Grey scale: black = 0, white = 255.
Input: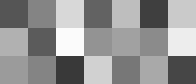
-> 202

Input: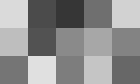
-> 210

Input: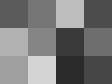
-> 76

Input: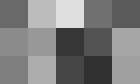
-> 90

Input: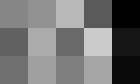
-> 1

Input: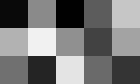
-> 198

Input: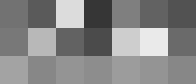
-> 82

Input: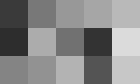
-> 185
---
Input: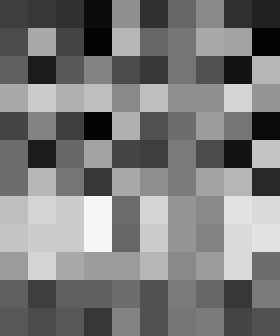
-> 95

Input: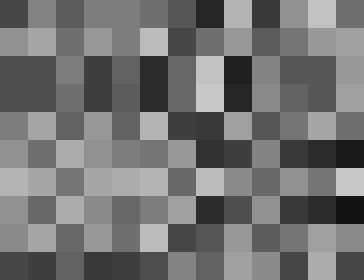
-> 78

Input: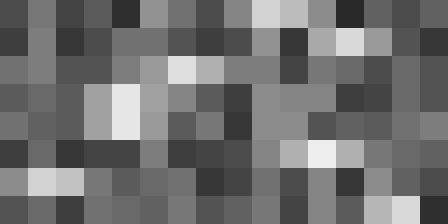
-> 113

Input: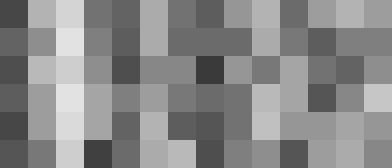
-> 78

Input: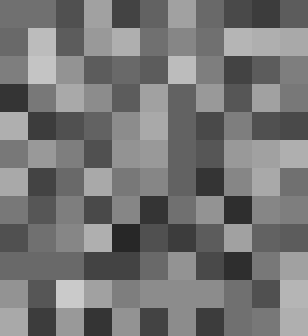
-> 126

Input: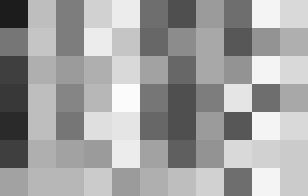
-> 63
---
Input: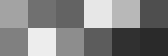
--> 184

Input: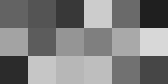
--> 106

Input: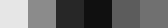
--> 92

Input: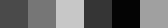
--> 4

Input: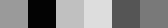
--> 85

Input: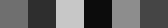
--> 141

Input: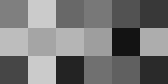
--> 82

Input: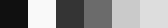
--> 202

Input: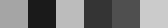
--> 79
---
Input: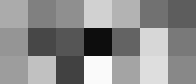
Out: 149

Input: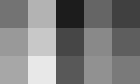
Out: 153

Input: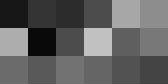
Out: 173

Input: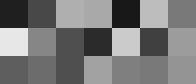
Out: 231

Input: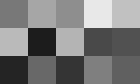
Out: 186

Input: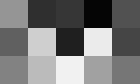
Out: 96

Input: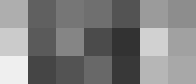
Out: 203

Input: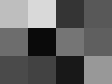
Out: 109

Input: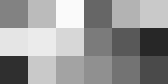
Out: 229
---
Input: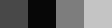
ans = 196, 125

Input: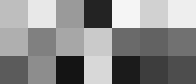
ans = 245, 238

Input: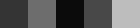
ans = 189, 109

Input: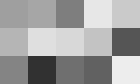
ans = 237, 231

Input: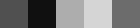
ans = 213, 173

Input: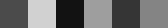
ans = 209, 158

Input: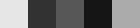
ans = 230, 170

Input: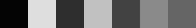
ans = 222, 193

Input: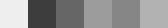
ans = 238, 178
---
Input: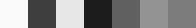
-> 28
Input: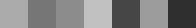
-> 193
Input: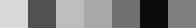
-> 168
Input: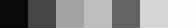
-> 190
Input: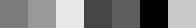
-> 69
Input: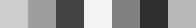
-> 242
